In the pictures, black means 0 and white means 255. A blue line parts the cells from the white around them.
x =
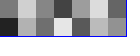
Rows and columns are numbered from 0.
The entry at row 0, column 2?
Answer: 134
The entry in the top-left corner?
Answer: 122
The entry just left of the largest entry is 111
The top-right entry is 101

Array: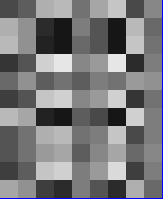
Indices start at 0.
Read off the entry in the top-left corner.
73
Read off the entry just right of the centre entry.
154
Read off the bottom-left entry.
166
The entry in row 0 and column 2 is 175
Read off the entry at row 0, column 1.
93
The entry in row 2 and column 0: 185
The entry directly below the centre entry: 93
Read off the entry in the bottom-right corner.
105
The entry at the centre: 135
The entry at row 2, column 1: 145
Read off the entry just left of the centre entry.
208
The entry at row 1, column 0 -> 175
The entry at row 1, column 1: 145
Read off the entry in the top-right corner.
135
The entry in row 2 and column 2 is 34
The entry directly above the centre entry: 93
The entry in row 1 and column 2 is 43

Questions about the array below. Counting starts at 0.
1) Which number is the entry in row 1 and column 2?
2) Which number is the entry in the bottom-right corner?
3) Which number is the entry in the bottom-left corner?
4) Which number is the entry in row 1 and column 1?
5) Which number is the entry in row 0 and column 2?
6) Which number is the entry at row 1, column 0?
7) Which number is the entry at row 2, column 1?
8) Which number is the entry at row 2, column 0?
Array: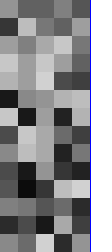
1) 119
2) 148
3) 137
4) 189
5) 97
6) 54
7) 128
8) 158

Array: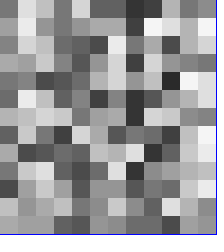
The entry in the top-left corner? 119
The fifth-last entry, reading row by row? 108
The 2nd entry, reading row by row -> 223
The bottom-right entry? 149
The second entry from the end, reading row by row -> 160
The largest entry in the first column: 192
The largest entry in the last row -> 170
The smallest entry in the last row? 75
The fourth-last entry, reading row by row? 108
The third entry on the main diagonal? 192
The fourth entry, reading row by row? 119
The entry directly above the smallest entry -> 149
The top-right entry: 140
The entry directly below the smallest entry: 149
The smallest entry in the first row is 52
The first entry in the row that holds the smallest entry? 119
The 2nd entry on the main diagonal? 235

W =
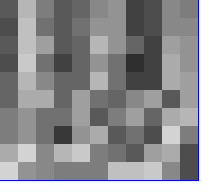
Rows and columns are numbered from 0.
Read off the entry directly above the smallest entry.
101
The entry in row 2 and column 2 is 159
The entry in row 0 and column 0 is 89
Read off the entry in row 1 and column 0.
77
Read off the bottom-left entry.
211
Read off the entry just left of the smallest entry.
113
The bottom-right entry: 77
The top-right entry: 125
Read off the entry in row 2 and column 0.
89
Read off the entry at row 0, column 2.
125
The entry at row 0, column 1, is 182

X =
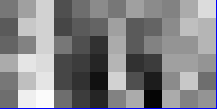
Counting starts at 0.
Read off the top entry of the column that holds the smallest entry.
139
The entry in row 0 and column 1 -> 160
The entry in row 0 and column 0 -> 119
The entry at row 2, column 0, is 100
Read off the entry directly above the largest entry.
229
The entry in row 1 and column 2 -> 210
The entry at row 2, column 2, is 210
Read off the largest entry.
251
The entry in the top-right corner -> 220
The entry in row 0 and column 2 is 210
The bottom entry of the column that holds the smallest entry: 5
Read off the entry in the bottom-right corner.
148
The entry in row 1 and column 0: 90
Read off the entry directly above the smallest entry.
28
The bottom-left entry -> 110
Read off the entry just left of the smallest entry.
171

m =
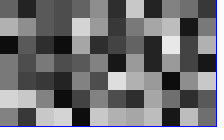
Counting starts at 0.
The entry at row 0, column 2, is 89
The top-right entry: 56
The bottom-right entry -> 111
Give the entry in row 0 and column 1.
35
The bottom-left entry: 130
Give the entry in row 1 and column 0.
177
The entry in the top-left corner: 99
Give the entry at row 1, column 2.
89
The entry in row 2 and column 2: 46
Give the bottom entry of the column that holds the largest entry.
23
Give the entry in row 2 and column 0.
13
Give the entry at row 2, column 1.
89
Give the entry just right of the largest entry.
67
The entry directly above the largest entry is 189

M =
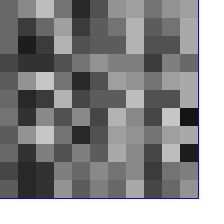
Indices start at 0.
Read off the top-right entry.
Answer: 159
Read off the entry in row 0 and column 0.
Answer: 104
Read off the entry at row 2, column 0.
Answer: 104
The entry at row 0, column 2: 189
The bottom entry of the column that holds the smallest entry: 147
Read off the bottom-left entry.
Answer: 92
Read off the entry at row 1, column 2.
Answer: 104
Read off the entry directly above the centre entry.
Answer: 81
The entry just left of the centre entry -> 70
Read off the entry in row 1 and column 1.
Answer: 59
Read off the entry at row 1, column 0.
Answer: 104
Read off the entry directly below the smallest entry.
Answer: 169
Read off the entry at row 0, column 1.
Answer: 137
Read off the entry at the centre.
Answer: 92
